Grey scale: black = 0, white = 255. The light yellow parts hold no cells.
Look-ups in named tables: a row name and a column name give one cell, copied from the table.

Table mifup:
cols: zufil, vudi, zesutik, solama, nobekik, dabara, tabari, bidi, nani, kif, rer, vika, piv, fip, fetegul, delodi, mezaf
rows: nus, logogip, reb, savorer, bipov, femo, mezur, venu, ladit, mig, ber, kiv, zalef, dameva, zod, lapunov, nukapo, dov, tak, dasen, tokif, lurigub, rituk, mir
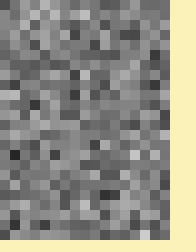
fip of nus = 151
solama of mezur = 88
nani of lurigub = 160
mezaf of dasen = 130
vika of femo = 83
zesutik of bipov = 125
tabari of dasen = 83
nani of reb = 115
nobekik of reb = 151
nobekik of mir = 150
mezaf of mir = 107
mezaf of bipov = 147

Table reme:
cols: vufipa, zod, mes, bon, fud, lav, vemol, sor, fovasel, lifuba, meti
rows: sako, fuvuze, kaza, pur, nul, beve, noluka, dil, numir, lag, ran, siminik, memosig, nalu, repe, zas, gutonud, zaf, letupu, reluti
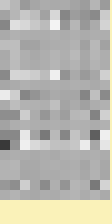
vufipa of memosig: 163
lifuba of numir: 170
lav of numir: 174
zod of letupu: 142
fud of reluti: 173
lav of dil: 239
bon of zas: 170
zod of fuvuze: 182
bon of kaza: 200
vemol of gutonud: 172
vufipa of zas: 170
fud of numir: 172
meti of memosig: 177
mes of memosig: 178
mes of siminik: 205
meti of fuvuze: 203

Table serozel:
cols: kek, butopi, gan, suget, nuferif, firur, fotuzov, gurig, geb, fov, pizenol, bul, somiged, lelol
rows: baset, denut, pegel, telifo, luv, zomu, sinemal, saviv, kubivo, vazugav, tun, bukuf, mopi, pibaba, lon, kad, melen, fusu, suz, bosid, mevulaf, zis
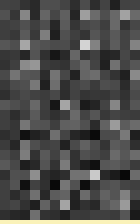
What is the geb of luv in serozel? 211
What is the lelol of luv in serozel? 131
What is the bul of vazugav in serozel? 64
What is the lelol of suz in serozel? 63
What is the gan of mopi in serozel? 118
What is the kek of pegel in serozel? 62
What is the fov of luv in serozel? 130
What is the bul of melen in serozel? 91
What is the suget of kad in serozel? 50
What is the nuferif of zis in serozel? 50
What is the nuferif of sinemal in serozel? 59

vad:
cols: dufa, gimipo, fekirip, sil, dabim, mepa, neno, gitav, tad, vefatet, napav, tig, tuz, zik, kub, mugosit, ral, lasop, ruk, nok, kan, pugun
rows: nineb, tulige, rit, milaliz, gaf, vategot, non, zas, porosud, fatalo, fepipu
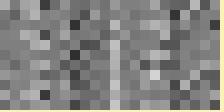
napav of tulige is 118
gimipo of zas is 139
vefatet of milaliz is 127
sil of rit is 124
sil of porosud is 160
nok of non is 130
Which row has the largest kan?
non

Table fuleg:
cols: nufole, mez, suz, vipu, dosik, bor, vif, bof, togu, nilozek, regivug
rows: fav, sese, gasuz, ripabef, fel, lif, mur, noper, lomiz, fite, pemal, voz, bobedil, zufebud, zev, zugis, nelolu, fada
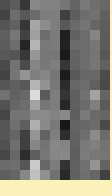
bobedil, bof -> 100
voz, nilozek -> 106
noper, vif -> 28
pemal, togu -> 106
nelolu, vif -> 51
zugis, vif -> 136

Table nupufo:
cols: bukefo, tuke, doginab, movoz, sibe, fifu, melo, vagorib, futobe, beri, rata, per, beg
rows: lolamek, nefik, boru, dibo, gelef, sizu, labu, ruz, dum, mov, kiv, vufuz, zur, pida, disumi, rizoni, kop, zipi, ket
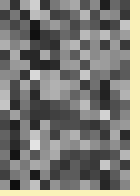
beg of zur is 153
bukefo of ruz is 139
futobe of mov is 137
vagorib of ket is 114
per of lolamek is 105
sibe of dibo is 56
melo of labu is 152
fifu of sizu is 83
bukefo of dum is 163
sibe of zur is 167
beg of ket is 133
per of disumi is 143
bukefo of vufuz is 87
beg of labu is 92

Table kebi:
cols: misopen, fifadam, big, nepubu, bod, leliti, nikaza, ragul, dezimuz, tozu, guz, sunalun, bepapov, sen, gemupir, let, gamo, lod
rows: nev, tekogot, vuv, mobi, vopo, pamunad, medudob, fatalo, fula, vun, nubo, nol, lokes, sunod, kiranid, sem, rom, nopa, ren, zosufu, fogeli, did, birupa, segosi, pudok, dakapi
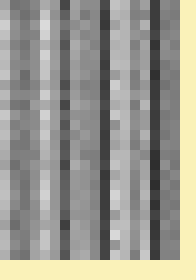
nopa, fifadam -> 127
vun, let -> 58
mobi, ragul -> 155
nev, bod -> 170
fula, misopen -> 161
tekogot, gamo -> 128
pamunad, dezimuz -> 140

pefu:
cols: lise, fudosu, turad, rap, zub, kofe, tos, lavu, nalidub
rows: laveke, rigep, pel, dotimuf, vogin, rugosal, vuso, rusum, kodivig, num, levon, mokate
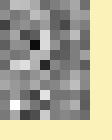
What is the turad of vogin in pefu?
142
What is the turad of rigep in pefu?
133
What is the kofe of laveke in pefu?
126
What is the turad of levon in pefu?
165
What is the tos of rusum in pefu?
127
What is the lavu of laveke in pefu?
167
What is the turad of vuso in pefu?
222
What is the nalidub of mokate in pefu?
109
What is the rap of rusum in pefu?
146
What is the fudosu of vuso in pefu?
208
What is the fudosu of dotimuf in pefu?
165
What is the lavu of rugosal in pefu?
126
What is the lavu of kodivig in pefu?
189
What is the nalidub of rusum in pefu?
139
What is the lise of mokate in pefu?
121

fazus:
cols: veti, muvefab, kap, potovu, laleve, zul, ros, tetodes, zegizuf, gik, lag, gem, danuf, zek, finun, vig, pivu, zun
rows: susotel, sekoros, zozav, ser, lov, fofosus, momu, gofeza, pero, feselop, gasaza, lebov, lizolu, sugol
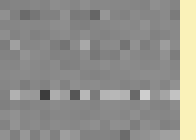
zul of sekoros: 129
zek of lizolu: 126
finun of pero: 130
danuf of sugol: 108
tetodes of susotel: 134
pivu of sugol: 160
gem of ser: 134
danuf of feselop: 178
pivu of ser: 133
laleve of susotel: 132
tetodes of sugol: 149
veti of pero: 134
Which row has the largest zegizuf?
feselop

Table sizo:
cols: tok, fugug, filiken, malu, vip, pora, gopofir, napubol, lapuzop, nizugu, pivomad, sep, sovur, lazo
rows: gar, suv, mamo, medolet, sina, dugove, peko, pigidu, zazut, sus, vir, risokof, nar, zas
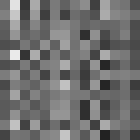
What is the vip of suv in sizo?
62
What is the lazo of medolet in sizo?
79
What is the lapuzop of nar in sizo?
137
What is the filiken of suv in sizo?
65
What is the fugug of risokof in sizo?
145
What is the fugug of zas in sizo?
117
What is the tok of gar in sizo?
111
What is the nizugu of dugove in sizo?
68
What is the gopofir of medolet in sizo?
151
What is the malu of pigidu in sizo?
125
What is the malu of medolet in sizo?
110
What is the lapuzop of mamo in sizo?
99
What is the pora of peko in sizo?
131
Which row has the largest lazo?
pigidu

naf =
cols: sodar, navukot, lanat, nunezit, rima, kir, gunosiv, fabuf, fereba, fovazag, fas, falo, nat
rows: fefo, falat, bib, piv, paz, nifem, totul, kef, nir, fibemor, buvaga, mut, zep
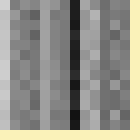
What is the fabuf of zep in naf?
24
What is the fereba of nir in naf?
150
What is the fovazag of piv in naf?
161
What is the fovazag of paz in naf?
156
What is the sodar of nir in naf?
194
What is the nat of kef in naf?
135
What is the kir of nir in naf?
129
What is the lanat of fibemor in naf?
136
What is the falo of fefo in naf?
131
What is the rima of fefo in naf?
158
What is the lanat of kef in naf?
141
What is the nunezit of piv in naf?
99
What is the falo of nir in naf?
151
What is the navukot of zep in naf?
142

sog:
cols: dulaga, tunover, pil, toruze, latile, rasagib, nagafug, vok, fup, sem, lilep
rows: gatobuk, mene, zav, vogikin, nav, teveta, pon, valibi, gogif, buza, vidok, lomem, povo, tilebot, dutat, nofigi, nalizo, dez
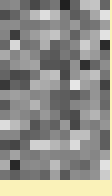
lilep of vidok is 104
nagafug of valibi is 72
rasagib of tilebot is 137
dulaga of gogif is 56
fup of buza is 109
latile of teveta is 97
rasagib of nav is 97
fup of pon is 47
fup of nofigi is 142
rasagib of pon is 85
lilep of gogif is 65
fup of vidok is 139
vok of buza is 85
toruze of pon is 163
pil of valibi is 78
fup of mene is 112
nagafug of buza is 93

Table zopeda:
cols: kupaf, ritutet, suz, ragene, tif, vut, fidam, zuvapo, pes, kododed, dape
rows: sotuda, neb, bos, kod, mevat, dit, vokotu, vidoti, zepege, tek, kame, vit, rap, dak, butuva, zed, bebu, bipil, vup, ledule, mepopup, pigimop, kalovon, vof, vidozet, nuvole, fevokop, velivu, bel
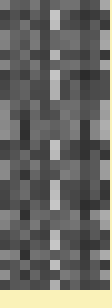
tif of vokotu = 72
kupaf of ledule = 69
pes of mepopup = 46
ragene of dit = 67
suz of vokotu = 85
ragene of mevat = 121

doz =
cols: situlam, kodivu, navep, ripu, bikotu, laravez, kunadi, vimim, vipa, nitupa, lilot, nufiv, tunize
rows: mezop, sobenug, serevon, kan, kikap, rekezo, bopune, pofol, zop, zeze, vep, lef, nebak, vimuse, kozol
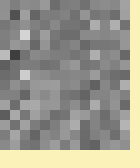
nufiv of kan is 139
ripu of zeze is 149
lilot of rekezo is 133
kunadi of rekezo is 125
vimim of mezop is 127
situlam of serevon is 119
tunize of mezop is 162
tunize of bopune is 149
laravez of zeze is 150
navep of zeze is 102
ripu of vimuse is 101
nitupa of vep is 171
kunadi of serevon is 117
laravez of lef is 111
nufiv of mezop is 136
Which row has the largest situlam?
rekezo

